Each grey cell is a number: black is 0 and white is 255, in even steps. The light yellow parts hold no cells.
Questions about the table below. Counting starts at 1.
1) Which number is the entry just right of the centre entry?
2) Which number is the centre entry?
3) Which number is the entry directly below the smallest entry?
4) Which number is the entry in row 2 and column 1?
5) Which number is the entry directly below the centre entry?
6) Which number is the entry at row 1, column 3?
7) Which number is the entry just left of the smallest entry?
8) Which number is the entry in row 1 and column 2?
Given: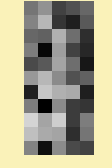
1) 81
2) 139
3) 164
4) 131
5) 176
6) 66
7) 125
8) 146
